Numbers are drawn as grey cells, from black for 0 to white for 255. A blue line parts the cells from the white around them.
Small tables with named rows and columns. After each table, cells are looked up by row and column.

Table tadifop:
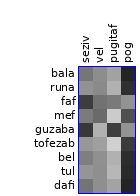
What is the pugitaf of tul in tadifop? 183
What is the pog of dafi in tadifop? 36
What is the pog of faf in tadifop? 147
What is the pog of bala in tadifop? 36
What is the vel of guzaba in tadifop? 177
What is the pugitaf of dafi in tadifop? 163
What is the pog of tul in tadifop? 42
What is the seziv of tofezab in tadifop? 151
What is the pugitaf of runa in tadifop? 177
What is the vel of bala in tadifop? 141
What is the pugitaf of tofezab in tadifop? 208
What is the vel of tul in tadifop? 143
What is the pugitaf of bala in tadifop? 162
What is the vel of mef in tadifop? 106
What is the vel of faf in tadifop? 114

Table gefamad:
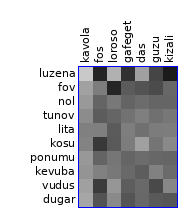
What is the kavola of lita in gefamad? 128
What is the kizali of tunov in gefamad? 119
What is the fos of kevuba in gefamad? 129
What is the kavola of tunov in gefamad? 140
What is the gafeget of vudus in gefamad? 93
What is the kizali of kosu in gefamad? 137
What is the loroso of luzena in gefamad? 177
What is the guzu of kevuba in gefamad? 129
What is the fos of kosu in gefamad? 56
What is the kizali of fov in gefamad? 103
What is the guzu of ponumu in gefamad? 103
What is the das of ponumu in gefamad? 108
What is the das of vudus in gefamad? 105
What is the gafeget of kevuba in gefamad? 105
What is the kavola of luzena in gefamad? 201
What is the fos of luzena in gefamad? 36
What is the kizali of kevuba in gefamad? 107
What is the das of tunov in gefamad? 127
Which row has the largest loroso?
luzena

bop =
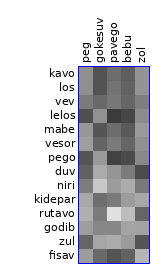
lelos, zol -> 140
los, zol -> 148
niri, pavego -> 156
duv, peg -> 97
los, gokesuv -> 83
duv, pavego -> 149
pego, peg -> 84
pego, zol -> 137
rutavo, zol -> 101
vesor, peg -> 158

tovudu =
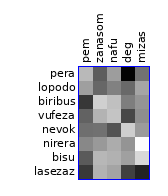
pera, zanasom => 93
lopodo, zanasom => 103
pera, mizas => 114
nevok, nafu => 83
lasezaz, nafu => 164
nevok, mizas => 155
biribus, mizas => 149
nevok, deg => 206
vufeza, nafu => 196
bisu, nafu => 177
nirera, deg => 148
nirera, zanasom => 153
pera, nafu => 157
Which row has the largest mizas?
nirera

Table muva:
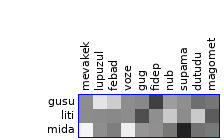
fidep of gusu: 64
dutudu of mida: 114
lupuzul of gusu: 228
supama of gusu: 143
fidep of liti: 143
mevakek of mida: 245
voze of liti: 140
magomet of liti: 92
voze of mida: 238
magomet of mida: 121
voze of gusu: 141
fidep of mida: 144

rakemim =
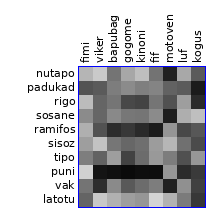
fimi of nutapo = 181
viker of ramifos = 82
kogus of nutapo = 90
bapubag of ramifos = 44
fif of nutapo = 115
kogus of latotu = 55
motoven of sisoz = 182
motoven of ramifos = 149
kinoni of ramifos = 42
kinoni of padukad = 127
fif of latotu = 212
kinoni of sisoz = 111

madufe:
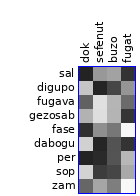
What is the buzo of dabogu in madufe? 83
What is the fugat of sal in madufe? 51
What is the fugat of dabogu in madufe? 51
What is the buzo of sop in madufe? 70
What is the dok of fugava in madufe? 97
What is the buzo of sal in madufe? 162
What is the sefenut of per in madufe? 42
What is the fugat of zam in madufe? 248
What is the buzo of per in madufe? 84
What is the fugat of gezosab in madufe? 53

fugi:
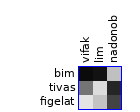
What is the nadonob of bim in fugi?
192
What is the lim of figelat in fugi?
195
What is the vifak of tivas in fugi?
116
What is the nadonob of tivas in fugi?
38
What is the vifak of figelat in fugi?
228
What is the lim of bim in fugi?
18
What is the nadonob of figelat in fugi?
67
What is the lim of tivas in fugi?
220
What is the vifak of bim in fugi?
11

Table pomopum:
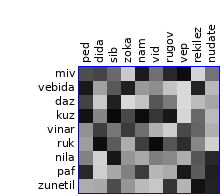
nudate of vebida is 185
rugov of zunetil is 53
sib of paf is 167
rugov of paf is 171
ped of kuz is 18
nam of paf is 59
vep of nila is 173
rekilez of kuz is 104
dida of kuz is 134
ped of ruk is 157
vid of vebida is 142
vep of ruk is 45
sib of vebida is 88
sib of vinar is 119

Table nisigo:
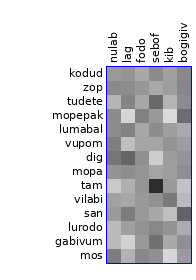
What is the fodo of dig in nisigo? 143
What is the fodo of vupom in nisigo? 164
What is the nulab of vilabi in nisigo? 161
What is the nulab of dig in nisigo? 118
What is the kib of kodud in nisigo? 160
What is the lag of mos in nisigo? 178
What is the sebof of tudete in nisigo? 105
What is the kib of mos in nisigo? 215
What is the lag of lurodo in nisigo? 159
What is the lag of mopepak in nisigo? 213
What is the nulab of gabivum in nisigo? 186
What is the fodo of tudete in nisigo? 167
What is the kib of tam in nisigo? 154
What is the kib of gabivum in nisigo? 170
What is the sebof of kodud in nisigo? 140
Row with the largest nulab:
tam

